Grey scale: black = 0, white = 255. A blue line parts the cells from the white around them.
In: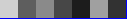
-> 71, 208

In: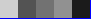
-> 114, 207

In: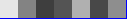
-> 84, 230

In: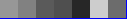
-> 79, 205

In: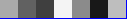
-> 244, 244

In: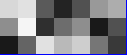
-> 109, 245

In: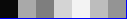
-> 212, 243

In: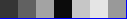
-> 11, 229

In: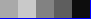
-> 130, 201

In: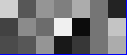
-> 240, 240
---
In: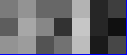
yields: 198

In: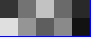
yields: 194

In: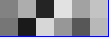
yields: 226

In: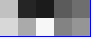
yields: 27

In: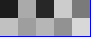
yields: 39

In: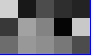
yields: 131
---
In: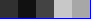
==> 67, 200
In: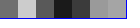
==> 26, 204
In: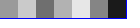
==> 178, 231
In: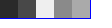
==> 239, 239
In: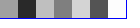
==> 127, 253
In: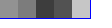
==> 61, 198
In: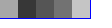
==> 85, 197
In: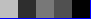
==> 120, 191
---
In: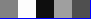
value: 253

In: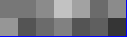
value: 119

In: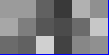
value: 155

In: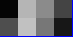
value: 181

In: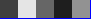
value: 229

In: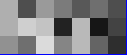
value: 78

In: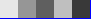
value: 150

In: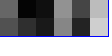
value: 4
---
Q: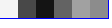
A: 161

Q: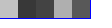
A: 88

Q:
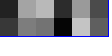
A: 154

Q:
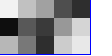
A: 46

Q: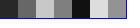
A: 17

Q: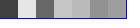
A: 186

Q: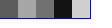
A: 207

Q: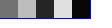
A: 7

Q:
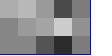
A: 124

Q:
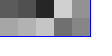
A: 146
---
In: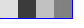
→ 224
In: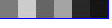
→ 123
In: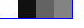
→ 254
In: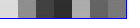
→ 220
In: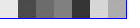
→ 233
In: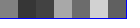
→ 129
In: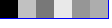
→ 0
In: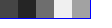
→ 69
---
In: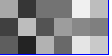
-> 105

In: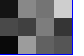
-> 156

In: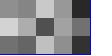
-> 192

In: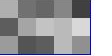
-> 93

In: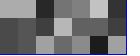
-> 139

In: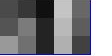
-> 35
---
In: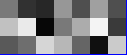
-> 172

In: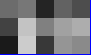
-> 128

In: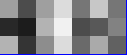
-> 76

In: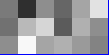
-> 91

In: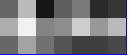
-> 206

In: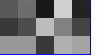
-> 188

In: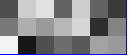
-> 214

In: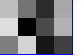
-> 2

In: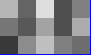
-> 163

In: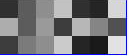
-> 183
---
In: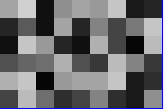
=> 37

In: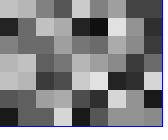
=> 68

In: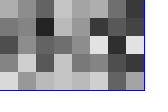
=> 57

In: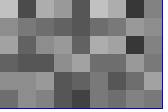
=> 130

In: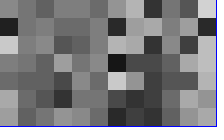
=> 210
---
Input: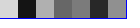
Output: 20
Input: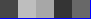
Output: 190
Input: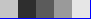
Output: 46
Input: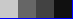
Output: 102
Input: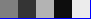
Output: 52
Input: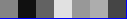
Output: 16
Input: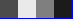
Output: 234
